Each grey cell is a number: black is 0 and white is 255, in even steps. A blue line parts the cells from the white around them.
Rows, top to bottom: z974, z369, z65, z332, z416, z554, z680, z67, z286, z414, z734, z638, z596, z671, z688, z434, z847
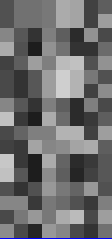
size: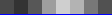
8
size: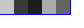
5

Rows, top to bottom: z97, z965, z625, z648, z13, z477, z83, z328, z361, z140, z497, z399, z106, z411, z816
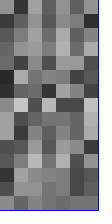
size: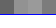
4
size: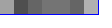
7
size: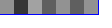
7
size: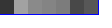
7
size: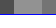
4
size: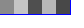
5
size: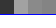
4

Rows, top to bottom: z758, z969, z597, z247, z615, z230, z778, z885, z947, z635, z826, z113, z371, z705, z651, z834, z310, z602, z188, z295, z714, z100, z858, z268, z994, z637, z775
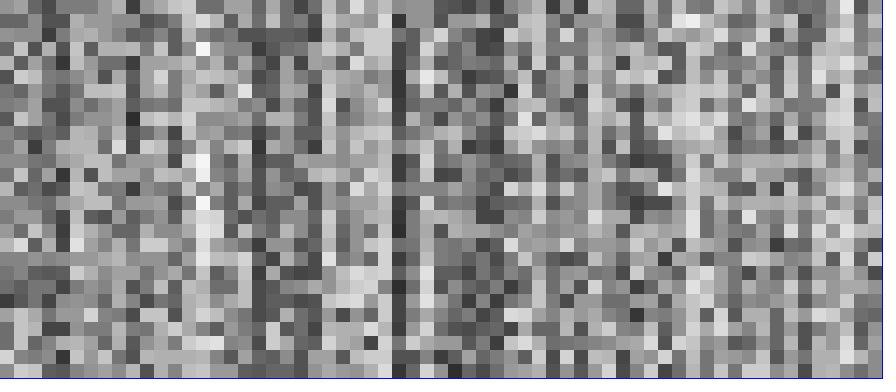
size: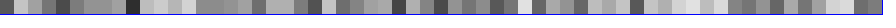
63
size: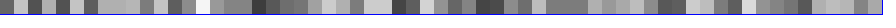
63
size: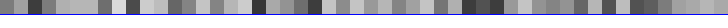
52
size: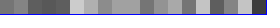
19
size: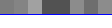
8
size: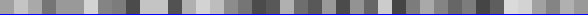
42
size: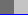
2

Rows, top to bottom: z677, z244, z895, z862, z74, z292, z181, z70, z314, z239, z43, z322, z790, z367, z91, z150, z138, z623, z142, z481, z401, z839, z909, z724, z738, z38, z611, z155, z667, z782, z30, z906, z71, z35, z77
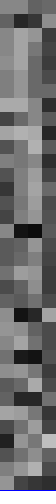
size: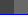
2
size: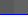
2
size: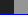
2
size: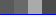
4
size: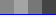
4
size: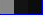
3
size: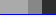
4

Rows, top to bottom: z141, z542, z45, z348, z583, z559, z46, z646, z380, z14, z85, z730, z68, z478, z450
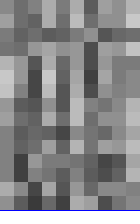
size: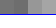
4
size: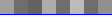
8

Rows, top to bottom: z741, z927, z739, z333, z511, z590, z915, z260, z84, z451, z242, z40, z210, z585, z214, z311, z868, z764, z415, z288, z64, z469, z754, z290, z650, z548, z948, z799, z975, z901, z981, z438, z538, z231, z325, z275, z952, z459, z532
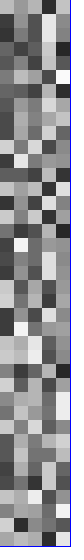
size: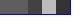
5
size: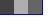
3
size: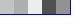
5
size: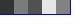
5

